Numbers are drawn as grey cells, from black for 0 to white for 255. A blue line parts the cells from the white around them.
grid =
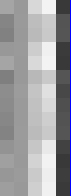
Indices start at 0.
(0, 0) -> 165
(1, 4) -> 84
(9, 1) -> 155
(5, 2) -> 184
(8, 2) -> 191
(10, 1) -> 154
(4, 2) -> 217
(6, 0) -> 141
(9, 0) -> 131
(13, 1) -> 153
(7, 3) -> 217
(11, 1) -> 153
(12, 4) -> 61
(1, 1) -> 154
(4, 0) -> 165
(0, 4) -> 57
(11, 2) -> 211
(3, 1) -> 154
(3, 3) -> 240

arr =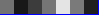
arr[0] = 114

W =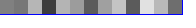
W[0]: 128
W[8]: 196
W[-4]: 91
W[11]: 185

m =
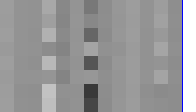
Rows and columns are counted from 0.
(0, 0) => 157
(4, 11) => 148
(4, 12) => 141
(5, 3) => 149
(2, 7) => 140
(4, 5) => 147
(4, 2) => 144
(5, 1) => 147
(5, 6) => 151
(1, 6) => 136
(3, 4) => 132
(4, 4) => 140
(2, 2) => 145
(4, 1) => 146
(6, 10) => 143
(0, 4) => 136
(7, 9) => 156
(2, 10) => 146
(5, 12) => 143
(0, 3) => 168
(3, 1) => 147
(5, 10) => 147
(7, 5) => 146
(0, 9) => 157
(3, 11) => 165
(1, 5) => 149
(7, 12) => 141
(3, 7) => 145
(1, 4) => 134

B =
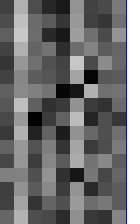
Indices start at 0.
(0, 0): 65
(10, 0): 98
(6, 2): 128
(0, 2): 77
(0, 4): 25
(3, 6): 131
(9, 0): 57
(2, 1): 200
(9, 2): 33
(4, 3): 81
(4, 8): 103
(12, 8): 102
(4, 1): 150
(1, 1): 192
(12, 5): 22
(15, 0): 102
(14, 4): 80
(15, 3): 73
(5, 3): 85
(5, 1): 135
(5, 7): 88
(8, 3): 59
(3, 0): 67
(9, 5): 146
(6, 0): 96
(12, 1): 129
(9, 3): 99
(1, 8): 111
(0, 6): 66
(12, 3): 147
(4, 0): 53
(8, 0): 73
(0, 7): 75
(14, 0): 64
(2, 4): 24
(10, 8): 123
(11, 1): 150
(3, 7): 92
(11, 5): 171
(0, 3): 39

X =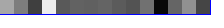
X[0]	167
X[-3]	101
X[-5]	113
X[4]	89
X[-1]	69

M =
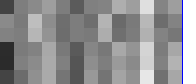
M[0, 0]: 67
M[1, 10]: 184
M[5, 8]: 164
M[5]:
[68, 108, 144, 170, 117, 84, 152, 116, 164, 145, 231, 113, 167]
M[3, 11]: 124
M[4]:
[43, 128, 139, 170, 128, 85, 142, 126, 154, 138, 209, 129, 179]
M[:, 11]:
[132, 109, 131, 124, 129, 113]
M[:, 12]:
[158, 131, 119, 167, 179, 167]
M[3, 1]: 123
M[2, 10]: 177
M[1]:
[138, 122, 190, 141, 110, 125, 110, 180, 106, 122, 184, 109, 131]
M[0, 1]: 126
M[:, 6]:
[128, 110, 122, 134, 142, 152]
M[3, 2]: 130
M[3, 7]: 120
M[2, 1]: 126
